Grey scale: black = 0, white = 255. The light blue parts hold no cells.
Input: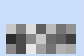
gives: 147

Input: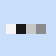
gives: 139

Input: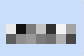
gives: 164

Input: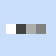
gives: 130

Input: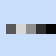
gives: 5

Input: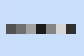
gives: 48

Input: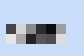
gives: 158

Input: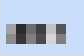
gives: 86

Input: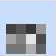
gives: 150
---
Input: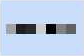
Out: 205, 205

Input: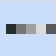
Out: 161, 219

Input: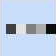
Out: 129, 226

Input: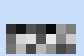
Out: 83, 234

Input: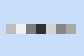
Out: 49, 241

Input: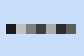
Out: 63, 192

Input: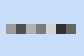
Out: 124, 211

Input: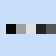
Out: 224, 224

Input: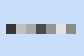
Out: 75, 225
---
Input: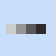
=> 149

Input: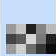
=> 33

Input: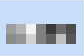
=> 57

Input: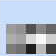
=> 82

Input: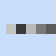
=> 185

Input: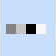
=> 196

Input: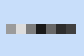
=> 103
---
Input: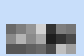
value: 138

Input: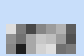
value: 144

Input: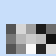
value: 119

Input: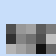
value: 49

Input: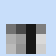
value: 175

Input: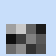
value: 15

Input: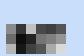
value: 108

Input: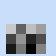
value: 67
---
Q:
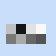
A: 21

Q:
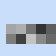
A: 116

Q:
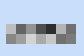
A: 46

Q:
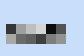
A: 213

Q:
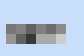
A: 129

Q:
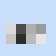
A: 76
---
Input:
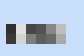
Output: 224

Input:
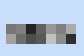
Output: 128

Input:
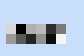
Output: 0

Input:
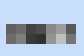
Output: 108

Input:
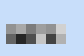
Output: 168

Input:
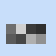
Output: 208

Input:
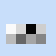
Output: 216

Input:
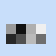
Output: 17
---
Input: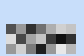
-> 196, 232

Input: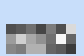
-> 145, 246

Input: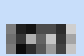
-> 99, 207

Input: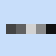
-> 210, 210

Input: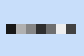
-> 46, 238

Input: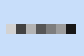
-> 86, 210
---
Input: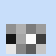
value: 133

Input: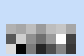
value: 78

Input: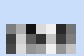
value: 240

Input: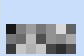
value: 70

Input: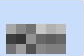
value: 136

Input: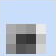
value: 84
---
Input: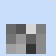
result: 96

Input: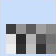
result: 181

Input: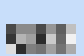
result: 160

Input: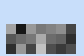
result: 120

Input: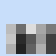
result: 87

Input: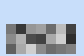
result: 76

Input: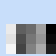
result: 118

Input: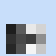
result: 60

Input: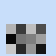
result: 127
